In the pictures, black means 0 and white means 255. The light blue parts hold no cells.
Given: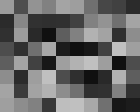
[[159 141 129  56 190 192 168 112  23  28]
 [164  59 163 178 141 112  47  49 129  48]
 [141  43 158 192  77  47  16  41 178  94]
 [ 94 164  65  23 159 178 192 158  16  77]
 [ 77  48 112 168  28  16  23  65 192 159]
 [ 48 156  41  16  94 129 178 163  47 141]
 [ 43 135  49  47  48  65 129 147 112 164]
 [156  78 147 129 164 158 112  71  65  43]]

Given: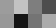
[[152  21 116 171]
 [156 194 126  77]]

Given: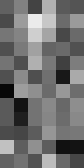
[[ 98 114  82 188 105  70]
 [193  94 144  93  17  19]
 [ 75  70  92 150 117 120]
 [ 90  30 115 134 108 137]
 [ 90  18 115 137 104 142]
 [  7 157 143 107 152 109]
 [ 80 139  79 112  24 170]
 [116  79 176 121  64 125]
 [ 80 122 161 100 106  81]
 [118 132 207 165  72 106]
 [ 74 156 235 199 107 154]
 [ 97 129  67 177  90  84]]

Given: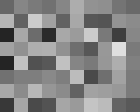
[[ 56 166  74  83 166 154 196 187 100  89]
 [168 139 184 150 139  98 162 158 152 122]
 [113 126 126 137 126 188  74 111 162 122]
 [ 36 193  81  88 193 133 122 151 174 128]
 [162 145 174 176 145 110  87 152 223 122]
 [ 36 168 108  42 168 155 203 121  62 135]
 [181  98 204 161  98 168  87  84 147 139]
 [103 134 122 113 134 173 146 143 116 105]]

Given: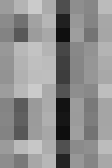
[[141 121 167 183  35 151 133 168]
 [155 186 199 173  80 139 143 188]
 [131  87 156 167  14 159 115 166]
 [134  96 155 175  22 155 125 165]
 [132  91 154 171  18 156 121 165]
 [157 184 203 170  83 142 137 190]
 [147 177 189 190  61 133 151 168]
 [148 179 191 188  63 134 150 172]
 [152 184 195 180  71 136 147 180]
 [131  88 156 168  15 158 116 166]
 [139 113 162 182  32 152 132 167]
 [156 180 203 172  78 142 135 187]]

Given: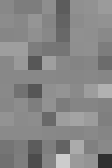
[[112 126  76 133 204 154 148  47]
 [117 124  92 127  99 171 128 137]
 [138 138 138 136 135 134 137 133]
 [147 139 141 105 158 164 156 127]
 [135 141 126 146 124 133 133 130]
 [137 114  86 144 148 138 157 177]
 [136 136 136 136 135 135 136 134]
 [136 153  87 159 136 132 134 108]
 [158 158 125 118 117 143 144 125]
 [134 135 144 136 104 144 143 137]
 [140 136 149 133  99 140 144 146]
 [136 125 125 142  92 144 146 155]]

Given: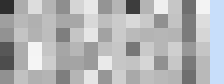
[[145 193 176 180 126 181 229 150 206 169 190 184 180 111 185]
 [ 77 173 245 205 163 164 154 234 198 195 214 144 199 121 185]
 [ 87 173 244 197 166 182 154 191 198 119 201 182 207 152 197]
 [146 196 178 189 126 197 230 162 202 186 180 182 180 123 214]
 [159 184 176 190 167 167 216 190 203 217 201 144 195 123 221]
 [ 46 173 221 180 142 213 232 148 181  61 180 239 198 111 243]]
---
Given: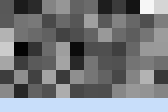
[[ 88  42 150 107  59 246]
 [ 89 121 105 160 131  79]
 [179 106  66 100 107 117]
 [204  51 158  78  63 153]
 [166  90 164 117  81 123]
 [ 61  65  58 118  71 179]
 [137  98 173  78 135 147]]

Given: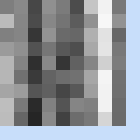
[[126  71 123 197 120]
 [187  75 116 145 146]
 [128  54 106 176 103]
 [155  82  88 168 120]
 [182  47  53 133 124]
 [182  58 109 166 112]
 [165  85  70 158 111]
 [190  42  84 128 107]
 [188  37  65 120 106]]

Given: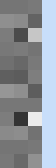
[[117 121]
 [143  99]
 [124 198]
 [120 116]
 [112 121]
 [ 95 126]
 [150  93]
 [119 119]
 [125 235]
 [138 114]
 [117 120]
 [120 145]]

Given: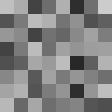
[[192  67 176 112]
 [ 83 188 116  81]
 [151  67 102 162]
 [ 67 188 161 157]
 [ 80 167 189  95]
 [135  89 122 129]
 [164  84 148 149]
 [184 167 124  85]]

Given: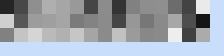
[[ 37 143 166  69  52 142 108 234]
 [207 156 165 131  69 119 167  21]
 [129 213 177 165 193 136 238 171]]

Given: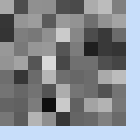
[[170 144  78 172 127]
 [ 54 157 154 111 164]
 [ 52 120 203  76 107]
 [152 150  85  31  52]
 [148  85  71 112  69]
 [110 107 110 108 188]
 [116 115 173 109 116]
 [100 124 202 163 119]
 [119 180  54 105 106]]

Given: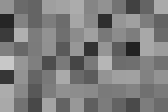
[[147 100 163 133 115 100]
 [ 37 100 108 137 150 125]
 [ 59 124 111 160 140 168]
 [127 123  89  50  92 168]
 [200 127 122 121 109 131]
 [ 54 101 170  92 160 130]
 [172  88 144 138 124 112]
 [169  72  99  95  99 125]]

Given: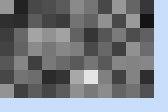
[[151  72  91 117 151  55]
 [ 47  92  60  99  72  20]
 [ 61 164 162  53 123  96]
 [ 67 139 135  74  64 108]
 [ 87  63 106 117 134 135]
 [ 71 109  52 228  66  46]
 [147  92  92 121 100  81]]
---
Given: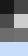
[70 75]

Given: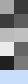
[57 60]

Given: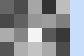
[189 157 244 175]

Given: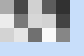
[ 49 210 112]

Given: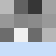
[162 139 240]

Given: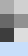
[208 104]
